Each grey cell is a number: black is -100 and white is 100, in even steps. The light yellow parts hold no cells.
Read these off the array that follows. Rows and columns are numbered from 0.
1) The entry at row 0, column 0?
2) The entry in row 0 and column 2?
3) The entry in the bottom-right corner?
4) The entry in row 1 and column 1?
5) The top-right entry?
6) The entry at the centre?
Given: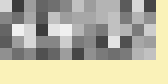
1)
69
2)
23
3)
51
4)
-13
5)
-45
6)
41
